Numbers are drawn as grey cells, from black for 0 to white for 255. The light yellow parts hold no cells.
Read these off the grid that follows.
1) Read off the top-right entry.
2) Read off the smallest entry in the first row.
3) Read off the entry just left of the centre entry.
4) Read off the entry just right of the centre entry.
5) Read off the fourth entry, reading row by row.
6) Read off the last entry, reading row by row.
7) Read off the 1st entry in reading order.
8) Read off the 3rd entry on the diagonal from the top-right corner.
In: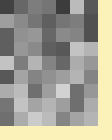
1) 88
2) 60
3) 180
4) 103
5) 117
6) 180
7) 66
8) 138

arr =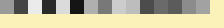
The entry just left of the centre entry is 175
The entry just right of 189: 76
